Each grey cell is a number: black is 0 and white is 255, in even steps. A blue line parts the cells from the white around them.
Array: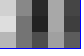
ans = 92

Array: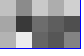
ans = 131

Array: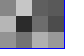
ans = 153

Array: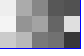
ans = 56

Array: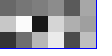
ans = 191

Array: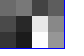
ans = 150

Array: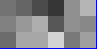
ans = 159
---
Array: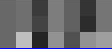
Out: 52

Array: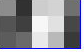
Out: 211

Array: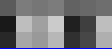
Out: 104

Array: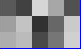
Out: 167

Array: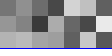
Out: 192

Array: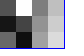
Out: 126

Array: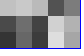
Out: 82

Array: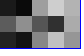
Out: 206

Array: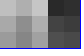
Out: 41

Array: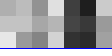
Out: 30
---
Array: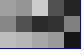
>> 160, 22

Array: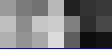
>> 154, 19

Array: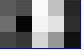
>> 91, 17

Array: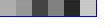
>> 174, 200

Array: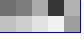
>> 111, 158

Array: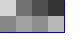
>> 213, 184

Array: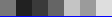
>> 120, 222

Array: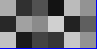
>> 173, 147

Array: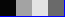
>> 5, 106
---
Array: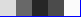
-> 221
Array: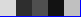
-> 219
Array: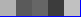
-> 178
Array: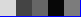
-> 218
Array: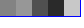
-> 131
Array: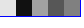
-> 229
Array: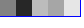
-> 130
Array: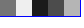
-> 117
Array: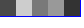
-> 73
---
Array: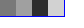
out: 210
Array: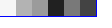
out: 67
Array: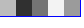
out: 155
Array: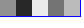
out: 187
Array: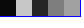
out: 161
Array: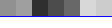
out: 203
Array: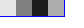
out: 172
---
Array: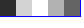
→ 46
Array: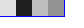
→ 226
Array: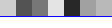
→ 206
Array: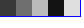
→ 56
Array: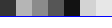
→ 52
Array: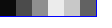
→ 11
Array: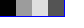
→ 2
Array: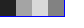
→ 34
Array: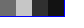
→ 109
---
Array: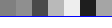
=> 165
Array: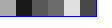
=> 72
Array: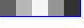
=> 50
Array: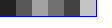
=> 196
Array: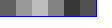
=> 81
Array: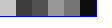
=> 14
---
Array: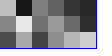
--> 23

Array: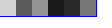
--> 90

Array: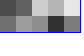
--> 97

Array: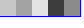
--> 163

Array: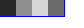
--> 143

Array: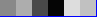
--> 173
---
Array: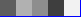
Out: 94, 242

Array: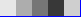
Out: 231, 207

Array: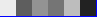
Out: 236, 34

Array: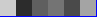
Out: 205, 164

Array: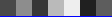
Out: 73, 93

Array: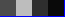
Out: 75, 9

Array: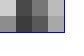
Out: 207, 168

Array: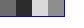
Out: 108, 142

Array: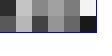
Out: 45, 25

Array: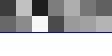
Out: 60, 180
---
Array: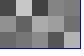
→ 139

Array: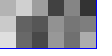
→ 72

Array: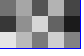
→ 122

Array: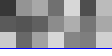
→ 161

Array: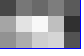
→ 206

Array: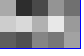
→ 133

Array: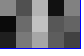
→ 166
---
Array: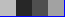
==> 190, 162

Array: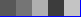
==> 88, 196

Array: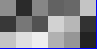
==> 142, 34

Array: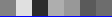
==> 130, 109

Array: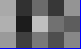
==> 169, 135

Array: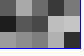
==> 93, 48

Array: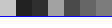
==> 200, 124

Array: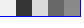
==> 241, 138

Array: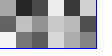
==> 167, 131
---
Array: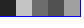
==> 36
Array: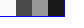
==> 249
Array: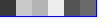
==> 56
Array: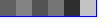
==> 97
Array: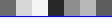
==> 108
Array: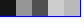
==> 21
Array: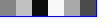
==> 133
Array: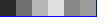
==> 42
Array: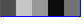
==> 79
